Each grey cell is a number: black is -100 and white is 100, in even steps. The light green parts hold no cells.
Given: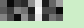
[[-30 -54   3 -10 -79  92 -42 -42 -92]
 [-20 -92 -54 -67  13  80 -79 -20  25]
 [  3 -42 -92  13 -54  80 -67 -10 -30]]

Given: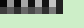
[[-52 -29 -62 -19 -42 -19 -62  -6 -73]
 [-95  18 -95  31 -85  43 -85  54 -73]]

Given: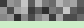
[[ 18 -40  29  42 -53 -27 -63  -5 -17  55 -27 -40]
 [-53  18   6  55 -27  42  -5 -17  42  18  29 -27]
 [  6  18 -63   6 -40   6  29 -53  29 -40 -40 -17]]

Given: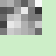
[[-48  82  71  39  18  59]
 [-16  49  59  18  -4  -4]
 [ -4  59  49  39  29 -16]
 [-36 -26  29  82  -4 -60]
 [ 29  39   8 -26  18  95]]

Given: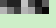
[[ 41  -5 -51  41  29 -63 -95]
 [-40 -73 -73  52 -40 -84 -27]]

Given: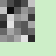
[[ 17   4  30  77 -67]
 [-42  65  17  30 -55]
 [-19  30   4 -32 -19]
 [-67  77 -19 -32  30]
 [ 53 -90 -32  17  -7]
 [  4 -42 -67 -42  53]]
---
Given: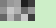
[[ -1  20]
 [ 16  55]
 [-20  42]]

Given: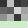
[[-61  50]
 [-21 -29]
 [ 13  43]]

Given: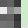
[[-29 -22]
 [ 85   9]
 [-25 -22]]

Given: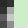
[[-68 -61]
 [-61  30]
 [-27  57]]

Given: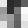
[[ 82 -67]
 [ 21 -64]
 [ 31  23]]

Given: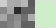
[[61 34]
 [ 6 30]
 [30 -1]]

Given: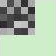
[[ 46 -39]
 [-48  22]
 [-27 -45]]
